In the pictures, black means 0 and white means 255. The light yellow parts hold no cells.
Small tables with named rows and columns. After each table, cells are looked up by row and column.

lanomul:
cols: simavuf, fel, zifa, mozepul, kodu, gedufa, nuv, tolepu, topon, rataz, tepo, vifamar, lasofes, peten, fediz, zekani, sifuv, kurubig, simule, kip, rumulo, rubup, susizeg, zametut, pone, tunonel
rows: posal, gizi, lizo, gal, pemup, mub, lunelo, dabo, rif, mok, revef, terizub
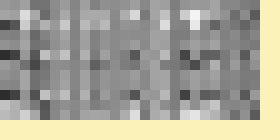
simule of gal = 125
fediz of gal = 140
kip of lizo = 232
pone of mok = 89
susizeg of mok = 121
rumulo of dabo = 149
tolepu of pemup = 134
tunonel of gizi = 91
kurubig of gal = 125
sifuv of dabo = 164
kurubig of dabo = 125
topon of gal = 161
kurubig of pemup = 127

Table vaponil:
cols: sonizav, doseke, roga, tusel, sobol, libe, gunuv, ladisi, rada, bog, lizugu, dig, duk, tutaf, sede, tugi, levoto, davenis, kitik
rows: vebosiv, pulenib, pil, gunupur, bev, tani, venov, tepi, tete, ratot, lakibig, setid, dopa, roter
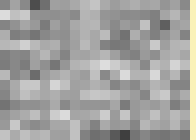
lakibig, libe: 170
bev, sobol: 170
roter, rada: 129
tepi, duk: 218
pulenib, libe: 143
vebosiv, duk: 166

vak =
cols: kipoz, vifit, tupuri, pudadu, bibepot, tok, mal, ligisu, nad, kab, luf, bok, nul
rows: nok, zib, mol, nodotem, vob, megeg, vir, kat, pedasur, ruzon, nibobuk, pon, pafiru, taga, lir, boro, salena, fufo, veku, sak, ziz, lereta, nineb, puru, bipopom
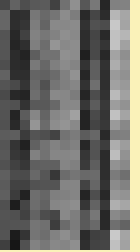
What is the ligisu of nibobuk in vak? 136
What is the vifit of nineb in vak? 84
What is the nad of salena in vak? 58
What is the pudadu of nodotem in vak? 130
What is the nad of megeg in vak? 31
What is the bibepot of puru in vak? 110
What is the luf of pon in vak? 53

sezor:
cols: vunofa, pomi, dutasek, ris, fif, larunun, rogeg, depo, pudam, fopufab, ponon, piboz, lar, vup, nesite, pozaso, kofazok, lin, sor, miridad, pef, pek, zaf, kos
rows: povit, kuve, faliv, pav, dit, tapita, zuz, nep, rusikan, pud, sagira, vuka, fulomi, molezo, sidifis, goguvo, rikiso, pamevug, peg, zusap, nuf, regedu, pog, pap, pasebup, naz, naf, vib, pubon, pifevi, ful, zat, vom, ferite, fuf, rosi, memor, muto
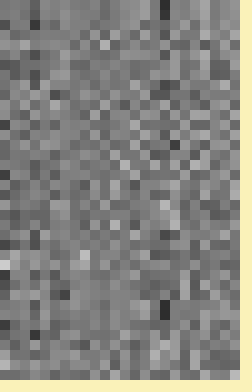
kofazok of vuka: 101
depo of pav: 130
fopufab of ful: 122
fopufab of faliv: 109
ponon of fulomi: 110
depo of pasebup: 132
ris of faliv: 56
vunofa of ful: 119
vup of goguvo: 117
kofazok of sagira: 159

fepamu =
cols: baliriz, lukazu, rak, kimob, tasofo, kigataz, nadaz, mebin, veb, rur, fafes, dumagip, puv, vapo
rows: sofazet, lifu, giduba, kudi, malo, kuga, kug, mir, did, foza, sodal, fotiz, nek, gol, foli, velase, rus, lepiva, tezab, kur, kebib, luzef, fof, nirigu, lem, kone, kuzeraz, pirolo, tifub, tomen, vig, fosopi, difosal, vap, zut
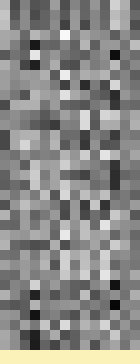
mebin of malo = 98
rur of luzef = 110
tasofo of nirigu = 164
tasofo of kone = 169
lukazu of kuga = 115
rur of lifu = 134
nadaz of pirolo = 199
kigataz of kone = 120
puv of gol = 129
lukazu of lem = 103

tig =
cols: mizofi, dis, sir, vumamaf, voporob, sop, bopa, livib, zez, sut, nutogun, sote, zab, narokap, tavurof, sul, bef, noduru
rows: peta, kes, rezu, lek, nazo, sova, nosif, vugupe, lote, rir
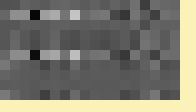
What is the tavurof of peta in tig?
61
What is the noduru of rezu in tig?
96
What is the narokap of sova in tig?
115
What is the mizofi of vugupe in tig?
99
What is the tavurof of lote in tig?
94
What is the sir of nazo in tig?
87
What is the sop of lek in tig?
99
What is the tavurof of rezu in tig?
77
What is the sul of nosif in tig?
113
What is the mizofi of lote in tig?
91
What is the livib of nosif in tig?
105
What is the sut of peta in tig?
97
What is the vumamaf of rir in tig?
87
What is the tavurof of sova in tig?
92
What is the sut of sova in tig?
114
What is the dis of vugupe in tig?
94
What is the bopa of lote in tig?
90
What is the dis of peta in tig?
83
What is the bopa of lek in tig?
83

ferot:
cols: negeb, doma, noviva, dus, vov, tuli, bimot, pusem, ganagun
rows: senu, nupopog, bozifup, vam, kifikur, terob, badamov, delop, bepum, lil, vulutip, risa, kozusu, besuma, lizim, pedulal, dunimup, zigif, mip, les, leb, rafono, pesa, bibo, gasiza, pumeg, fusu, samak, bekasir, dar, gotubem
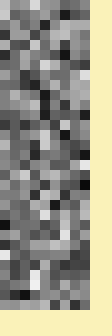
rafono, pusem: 125
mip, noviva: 140
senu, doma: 141
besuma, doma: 91
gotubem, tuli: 69
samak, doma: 69
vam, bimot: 190
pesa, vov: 75
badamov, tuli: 176
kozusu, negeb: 58
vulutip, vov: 42
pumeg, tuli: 130
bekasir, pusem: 114
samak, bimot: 94
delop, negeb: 157
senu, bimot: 100
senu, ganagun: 134
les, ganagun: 121

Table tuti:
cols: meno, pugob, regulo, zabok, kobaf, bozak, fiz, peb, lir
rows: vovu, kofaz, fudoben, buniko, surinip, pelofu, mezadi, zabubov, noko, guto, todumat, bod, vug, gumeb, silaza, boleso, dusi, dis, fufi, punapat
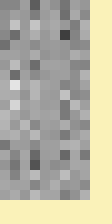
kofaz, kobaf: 156
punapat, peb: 146
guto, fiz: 193
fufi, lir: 139
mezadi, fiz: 159
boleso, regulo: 166
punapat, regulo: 152
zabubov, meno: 166
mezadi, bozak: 162
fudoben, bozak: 169
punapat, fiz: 127
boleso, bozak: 159
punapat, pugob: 170
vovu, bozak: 145
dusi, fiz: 146
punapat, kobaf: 165

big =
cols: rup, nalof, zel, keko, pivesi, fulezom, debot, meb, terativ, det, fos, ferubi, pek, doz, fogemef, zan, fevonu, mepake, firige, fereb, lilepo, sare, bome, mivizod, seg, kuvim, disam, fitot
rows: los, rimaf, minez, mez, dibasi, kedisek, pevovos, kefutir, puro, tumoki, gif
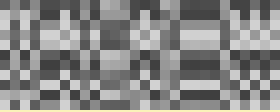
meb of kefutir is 91
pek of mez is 111
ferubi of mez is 97
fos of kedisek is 194
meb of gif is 142
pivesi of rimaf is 66

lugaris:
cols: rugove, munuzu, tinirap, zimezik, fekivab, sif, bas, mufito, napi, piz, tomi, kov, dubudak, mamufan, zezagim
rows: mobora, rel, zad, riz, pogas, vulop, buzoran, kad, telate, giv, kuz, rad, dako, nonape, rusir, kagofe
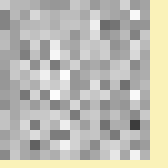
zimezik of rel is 215
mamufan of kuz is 200
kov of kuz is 159
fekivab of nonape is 192
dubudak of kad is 203
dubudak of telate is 112
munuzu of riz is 160
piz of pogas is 196
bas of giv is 201
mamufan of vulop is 216

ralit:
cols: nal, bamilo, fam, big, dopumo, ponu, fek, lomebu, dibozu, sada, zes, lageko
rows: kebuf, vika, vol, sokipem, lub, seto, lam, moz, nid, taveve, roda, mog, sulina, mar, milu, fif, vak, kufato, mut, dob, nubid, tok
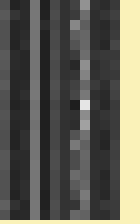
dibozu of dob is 122
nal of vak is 87
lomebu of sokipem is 95
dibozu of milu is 97
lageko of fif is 63
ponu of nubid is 78
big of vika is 119
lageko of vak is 66
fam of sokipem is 44
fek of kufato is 53
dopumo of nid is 34
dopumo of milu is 34
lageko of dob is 61

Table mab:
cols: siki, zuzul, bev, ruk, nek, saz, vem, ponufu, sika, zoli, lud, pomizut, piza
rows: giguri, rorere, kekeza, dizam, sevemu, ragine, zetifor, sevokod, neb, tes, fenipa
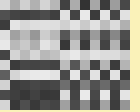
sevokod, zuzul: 213
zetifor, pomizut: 59
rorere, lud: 228
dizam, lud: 80
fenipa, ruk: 57
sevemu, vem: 55
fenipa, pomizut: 61
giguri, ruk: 177
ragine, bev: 186
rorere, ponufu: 67
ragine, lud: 220
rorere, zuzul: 68
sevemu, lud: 67
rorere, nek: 76
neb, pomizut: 70
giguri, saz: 183

